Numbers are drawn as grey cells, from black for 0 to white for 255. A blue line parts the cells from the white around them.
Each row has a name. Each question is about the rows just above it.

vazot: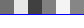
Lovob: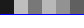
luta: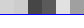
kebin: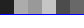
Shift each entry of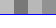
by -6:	[184 114 178 140]
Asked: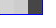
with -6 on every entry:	[205 199  64]
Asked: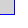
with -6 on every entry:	[205]
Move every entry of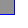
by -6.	[140]
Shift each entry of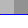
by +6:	[190 152]

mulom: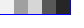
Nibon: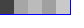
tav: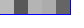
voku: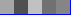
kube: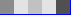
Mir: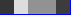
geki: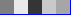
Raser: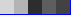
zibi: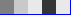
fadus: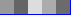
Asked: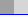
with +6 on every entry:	[166 220]
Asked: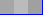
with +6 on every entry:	[172 193 166]
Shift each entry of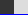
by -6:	[ 47 215]
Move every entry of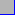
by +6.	[186]
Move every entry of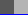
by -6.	[ 82 174]
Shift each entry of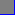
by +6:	[133]

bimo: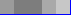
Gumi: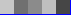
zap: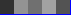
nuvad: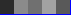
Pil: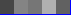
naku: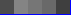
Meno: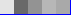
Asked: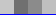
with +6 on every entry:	[205 118 145 197]
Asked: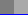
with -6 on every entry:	[119 163]

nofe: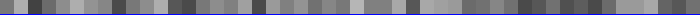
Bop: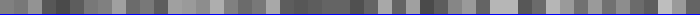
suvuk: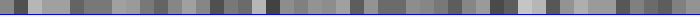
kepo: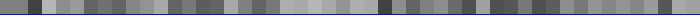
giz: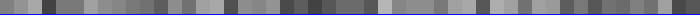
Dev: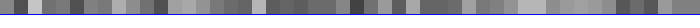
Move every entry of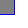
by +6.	[134]
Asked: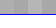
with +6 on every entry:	[180 174 188 174]
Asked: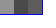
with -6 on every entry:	[141  68  87]
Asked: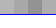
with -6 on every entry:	[176 162 141 168]
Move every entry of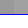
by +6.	[160 166]

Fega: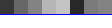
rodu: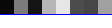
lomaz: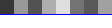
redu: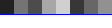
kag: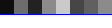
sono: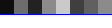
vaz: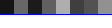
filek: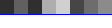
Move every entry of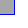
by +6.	[173]
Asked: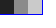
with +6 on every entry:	[ 40 145 208]
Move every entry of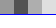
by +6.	[159  88 180 229]
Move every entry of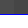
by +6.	[82 76]
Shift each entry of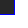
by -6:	[34]
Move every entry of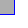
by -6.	[168]

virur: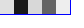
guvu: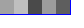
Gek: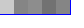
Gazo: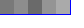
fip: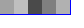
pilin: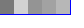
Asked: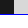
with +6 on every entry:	[ 31 222]
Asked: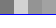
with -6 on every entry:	[115 204 142 156]
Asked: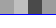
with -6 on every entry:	[156 185  68 150]
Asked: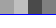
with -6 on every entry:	[156 185  68 121]
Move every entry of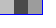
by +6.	[197  80 162]

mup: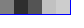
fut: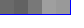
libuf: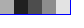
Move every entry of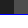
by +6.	[38 83]
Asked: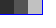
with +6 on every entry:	[ 52  90 199]
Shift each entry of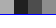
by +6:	[179  38  83 147]

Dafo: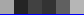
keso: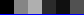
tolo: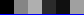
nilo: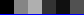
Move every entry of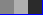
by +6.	[139 181  49]
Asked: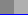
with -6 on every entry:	[127 169]
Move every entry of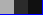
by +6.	[181  49  22]
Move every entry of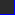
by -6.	[37]

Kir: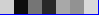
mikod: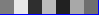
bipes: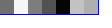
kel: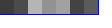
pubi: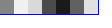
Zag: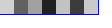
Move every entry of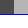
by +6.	[ 81 187]
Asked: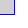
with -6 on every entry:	[203]

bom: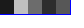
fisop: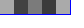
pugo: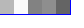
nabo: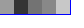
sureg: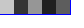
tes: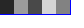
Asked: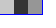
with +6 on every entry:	[206  58 156]
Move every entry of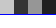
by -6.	[194  46 144  26]
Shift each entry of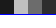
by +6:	[ 32 198 114  51]
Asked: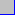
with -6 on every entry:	[186]

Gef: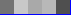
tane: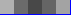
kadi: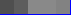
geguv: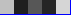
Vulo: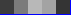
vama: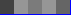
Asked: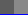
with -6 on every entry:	[ 87 131]
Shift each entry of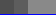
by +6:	[ 85  99 143 143]
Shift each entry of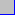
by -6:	[186]
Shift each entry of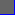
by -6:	[95]
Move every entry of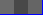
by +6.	[113  78 107]
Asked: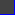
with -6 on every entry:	[60]
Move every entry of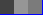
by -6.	[ 60 144 117]

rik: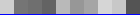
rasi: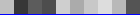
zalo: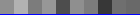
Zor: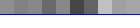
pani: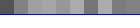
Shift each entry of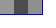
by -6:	[145  71 137]
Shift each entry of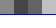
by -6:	[130  63  93 186]
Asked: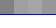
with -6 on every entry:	[124 153 159 145]

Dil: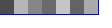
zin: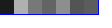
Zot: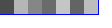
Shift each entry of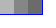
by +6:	[188 140 113]
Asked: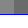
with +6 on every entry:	[140 113]
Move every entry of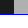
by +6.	[ 33 182]
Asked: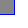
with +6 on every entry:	[140]
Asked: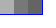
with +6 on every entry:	[182 126 106]

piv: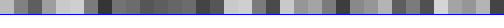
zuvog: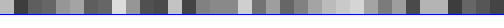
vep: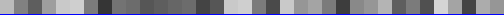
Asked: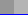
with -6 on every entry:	[144 174]
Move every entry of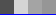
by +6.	[ 86 219 170 156]
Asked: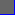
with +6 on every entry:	[108]

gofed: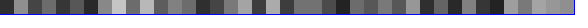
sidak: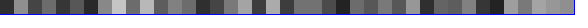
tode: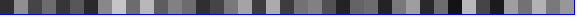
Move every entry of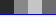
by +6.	[ 47 142 203 114]
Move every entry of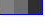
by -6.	[123 102  41]
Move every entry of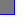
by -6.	[115]

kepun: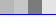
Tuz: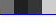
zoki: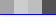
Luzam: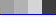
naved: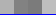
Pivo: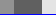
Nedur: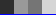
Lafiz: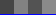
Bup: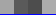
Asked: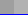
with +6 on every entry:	[165 184]
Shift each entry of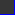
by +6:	[60]
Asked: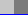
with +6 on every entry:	[204 129]
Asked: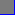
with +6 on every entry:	[129]

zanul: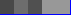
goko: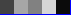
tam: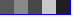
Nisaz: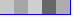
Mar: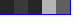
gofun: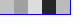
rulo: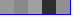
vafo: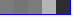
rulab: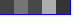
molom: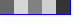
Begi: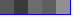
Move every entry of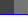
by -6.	[ 60 111]
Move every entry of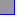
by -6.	[146]
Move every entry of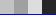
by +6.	[200 166 227  44]
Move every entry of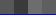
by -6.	[ 81  52 103  89]
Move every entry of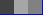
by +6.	[ 72 172 135]
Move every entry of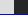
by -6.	[215  32]

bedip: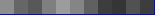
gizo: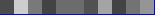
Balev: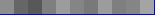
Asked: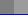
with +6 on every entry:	[133 162]
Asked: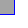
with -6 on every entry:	[158]
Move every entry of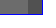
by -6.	[102 102  75]
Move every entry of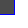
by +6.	[81]
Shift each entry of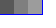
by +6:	[ 94 133 162]
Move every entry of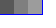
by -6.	[ 82 121 150]

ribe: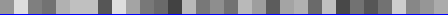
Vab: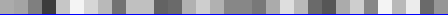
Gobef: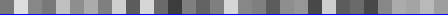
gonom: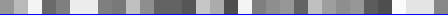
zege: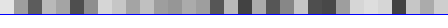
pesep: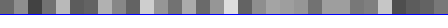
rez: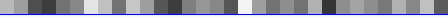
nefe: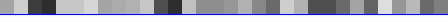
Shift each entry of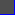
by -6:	[72]
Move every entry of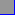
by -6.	[144]

